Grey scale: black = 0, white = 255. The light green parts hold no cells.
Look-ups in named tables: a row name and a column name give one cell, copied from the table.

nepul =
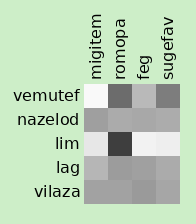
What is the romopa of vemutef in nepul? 108
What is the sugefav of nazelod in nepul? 172
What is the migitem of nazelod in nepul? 159
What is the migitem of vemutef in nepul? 249
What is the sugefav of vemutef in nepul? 125
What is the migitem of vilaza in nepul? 162
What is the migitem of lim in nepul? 231
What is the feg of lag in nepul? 160
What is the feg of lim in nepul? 242
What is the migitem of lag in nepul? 182
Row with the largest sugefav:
lim

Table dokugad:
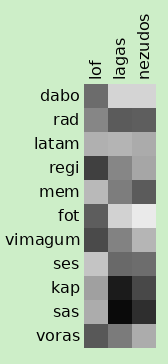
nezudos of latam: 171
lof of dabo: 108
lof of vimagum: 74
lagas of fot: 210
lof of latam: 176
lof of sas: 172
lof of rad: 134
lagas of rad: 91
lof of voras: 88

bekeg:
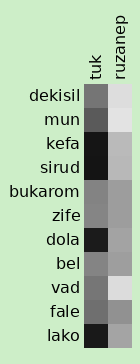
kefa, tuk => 21
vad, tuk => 118
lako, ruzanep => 164
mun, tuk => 90
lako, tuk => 25
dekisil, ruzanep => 221

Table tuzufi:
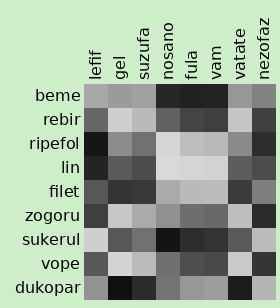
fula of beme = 34
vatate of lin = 93
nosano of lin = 217
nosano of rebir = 97
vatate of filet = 59
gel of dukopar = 16
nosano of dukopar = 116
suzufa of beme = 160
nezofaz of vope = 53
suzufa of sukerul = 113
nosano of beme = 39
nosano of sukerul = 20
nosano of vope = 112
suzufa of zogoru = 170
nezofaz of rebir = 64
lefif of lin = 36
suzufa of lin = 76
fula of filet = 186
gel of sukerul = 87
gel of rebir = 207
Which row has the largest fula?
lin

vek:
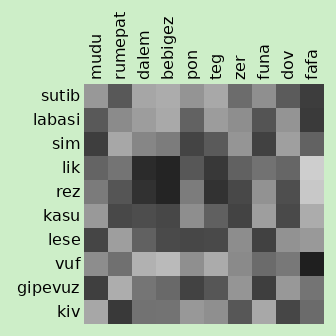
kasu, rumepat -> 72
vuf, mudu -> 141
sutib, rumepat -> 88
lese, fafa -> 153
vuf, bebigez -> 186
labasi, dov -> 148
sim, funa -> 65
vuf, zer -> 138
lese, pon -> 71
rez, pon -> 124
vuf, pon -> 143

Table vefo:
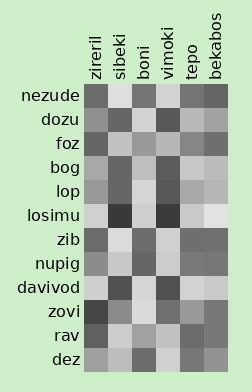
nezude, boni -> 116
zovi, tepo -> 153
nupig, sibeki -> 200
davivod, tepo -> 210
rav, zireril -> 96
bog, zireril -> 168
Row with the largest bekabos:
losimu

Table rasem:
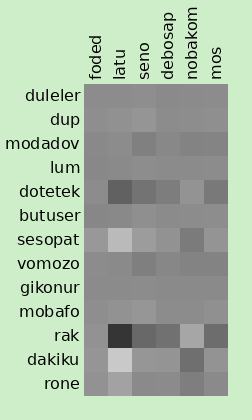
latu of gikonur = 139
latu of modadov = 140
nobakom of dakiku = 111
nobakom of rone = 126
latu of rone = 162
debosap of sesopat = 146
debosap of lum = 139
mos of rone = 138
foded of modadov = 137
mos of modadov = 132
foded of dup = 142
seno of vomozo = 127
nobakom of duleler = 139
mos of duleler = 140
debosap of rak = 113
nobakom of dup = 141
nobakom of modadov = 131
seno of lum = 141
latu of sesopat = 186

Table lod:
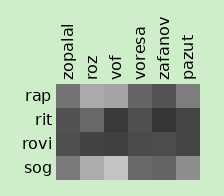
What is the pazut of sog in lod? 141
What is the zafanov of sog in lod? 100
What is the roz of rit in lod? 105
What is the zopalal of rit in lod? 82
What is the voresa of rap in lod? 101
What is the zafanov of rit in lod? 53
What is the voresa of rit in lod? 79
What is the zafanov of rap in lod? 83
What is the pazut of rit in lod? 69

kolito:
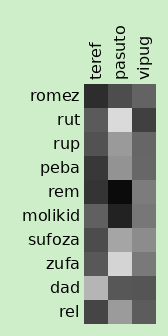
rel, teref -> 69
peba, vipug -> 103
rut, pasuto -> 218
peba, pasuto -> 147
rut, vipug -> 64
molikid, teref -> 96
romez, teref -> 45
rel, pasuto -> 155
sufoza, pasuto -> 165
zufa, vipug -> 121

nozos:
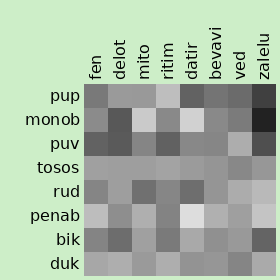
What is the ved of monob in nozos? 123
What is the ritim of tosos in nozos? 163
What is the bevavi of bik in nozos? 144
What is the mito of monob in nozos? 202
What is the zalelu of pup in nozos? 64
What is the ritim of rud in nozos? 134
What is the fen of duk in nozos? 167
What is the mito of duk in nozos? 154
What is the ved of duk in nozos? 133
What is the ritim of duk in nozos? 174

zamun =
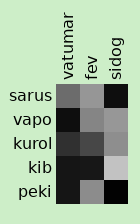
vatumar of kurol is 48
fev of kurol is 71
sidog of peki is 2
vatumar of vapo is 14
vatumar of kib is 21
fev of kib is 23

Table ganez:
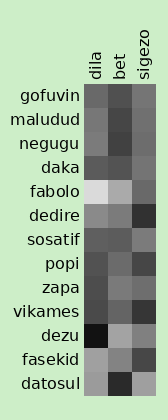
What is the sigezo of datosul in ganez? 159
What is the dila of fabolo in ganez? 218
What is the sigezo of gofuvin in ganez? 117
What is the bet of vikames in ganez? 100
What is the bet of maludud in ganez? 70
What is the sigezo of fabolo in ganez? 105
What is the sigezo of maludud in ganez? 112
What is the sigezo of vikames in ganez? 54
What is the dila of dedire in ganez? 138
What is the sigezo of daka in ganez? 116
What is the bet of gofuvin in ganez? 80
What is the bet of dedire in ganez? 123
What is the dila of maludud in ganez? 119
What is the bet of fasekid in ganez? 131
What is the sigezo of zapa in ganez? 110
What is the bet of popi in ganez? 107
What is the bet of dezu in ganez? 163
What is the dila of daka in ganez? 91
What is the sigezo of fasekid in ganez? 71
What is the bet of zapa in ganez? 122
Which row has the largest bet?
fabolo

